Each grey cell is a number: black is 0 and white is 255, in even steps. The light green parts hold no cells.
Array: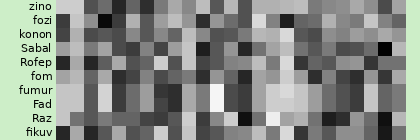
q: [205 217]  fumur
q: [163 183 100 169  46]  fom
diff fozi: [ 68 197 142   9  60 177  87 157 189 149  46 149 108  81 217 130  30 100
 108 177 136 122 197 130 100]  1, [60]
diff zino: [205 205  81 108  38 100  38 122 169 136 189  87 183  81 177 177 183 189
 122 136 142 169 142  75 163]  7, [46]
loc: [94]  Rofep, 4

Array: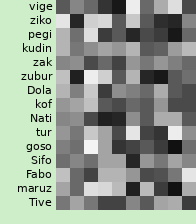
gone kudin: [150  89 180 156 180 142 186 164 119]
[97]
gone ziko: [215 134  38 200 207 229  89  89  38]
[46]
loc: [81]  Fabo, 8
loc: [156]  kudin, 9
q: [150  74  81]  Fabo
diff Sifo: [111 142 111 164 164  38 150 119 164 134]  2, [134]

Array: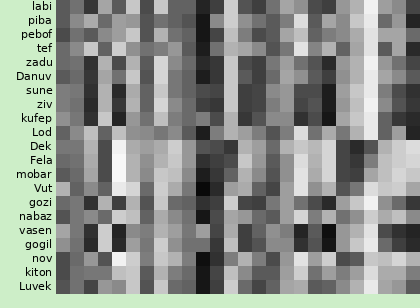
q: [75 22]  kufep
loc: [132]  tef, 19
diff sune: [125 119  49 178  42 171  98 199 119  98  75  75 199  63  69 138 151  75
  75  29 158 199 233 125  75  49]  12, [69]
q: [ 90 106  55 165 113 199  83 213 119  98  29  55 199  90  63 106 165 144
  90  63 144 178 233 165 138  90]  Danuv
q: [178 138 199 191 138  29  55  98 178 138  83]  mobar
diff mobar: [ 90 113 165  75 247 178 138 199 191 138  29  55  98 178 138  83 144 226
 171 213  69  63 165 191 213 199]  2, [106]
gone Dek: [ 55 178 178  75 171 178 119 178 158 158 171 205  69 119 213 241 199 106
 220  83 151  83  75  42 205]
[184]

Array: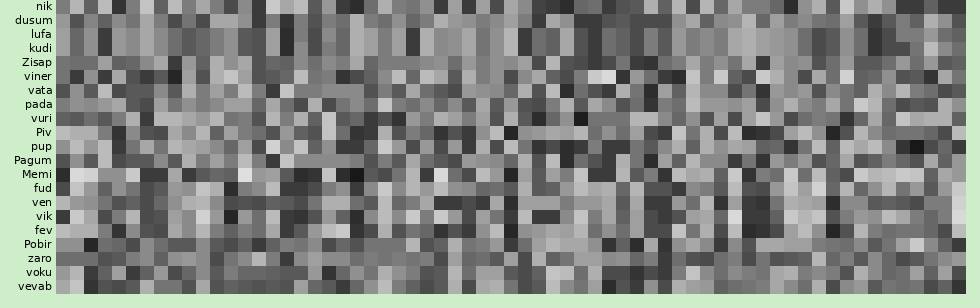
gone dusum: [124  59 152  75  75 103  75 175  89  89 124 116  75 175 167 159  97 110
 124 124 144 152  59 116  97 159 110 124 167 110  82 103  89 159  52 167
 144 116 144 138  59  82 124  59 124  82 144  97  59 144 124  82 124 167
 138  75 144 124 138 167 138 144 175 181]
[132]
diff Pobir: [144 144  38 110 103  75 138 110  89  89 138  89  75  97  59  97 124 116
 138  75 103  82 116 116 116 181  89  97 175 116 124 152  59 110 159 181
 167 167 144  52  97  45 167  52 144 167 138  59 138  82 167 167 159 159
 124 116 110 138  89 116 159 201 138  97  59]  27, [82]
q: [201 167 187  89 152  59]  nik
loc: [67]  nik, 35
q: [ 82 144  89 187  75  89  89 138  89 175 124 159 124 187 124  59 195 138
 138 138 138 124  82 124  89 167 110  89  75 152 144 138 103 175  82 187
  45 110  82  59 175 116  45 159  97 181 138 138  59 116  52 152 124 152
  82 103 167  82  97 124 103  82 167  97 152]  Pagum

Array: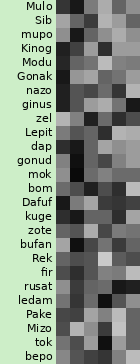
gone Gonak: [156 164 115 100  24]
[150]
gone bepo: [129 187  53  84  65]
[135]
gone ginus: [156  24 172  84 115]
[32]
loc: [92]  Rek, 5
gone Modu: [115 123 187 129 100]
[38]
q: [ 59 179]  Sib

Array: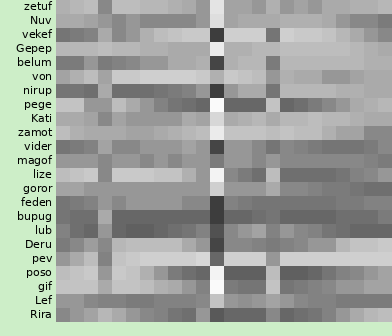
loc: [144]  Lef, 14
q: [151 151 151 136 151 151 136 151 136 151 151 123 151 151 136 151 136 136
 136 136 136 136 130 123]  magof
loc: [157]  Deru, 3

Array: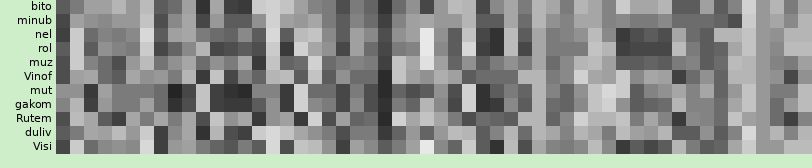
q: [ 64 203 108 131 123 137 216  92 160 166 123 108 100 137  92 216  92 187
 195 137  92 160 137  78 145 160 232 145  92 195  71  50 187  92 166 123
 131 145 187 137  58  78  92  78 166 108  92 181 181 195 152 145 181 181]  nel
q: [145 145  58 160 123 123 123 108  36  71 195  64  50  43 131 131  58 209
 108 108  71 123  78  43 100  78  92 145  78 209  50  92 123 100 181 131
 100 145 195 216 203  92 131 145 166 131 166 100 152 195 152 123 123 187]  mut
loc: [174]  Vinof, 28
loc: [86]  Visi, 13
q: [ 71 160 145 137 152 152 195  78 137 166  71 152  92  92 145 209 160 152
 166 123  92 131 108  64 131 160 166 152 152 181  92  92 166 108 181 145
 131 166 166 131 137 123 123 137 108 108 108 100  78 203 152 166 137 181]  minub
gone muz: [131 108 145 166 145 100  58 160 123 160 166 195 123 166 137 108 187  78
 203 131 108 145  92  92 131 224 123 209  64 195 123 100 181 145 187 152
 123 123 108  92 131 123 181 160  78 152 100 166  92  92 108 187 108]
[116]

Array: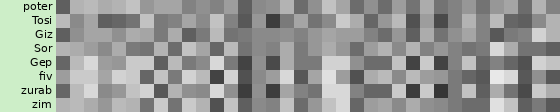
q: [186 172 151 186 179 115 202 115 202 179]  zim
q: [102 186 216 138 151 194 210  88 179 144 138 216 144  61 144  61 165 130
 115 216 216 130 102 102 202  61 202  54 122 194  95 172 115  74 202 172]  zurab

